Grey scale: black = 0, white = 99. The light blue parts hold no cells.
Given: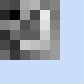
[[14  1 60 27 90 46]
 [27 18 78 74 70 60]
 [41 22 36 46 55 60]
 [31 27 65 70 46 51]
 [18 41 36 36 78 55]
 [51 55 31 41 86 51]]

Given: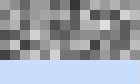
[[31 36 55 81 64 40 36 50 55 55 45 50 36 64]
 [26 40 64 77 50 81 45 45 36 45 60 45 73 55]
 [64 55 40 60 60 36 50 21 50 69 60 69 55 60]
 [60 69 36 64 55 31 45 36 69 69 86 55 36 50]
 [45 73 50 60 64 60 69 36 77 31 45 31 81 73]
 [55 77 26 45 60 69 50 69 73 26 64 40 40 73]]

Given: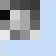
[[56 31 26 22]
 [90 44 56 85]
 [52 73 65 39]
 [ 4 81 65 31]]

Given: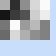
[[68 18 55 84 97]
 [ 8 23 32 80 92]
 [41 84 68 55 50]
 [46 97 60 72 50]]

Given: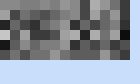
[[62 27 44 36 31 40 49 53 27 62 40 58 23]
 [77 31 62 23 23 31 62 67 14 67 44 62  5]
 [ 9 36 53 40 49 49 58 19 36 27 40 23 31]
 [14 40 27 19 40 49 58 19 40 27 40 49 19]
 [31 44 31 44 44 58 44 36 36 36 58 36 23]
 [53 53 49 49 53 49 58 53 27 67 58 44 23]]

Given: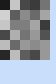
[[81 36 54 41 64]
 [73 41 59 54 59]
 [77 49 49 64 23]
 [28 68 45 59 32]
 [15 73 36 28 59]
 [10 77 28 23 45]]

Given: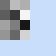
[[36 22 95]
 [58 40 82]
 [63 49  9]
 [44 73 68]]

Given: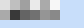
[[66 22 39 44 58 53]
 [87 74 62 91 66 96]]
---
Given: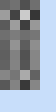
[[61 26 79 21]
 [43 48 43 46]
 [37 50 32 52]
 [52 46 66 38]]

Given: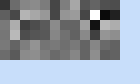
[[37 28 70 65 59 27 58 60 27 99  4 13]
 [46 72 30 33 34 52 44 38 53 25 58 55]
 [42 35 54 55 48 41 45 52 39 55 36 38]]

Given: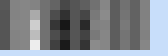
[[33 51 52 66 44 30 19 33 27 47 54 36 45 38 50]
 [33 51 52 73 44 30 19 33 26 47 52 36 45 38 50]]

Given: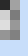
[[81 48]
 [58 50]]

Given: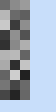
[[71 41 37]
 [23 56 32]
 [70 72 39]
 [39 80 13]
 [27 14 40]]

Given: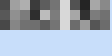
[[34 56 48 18 73 48 84 65 19 48 44]]
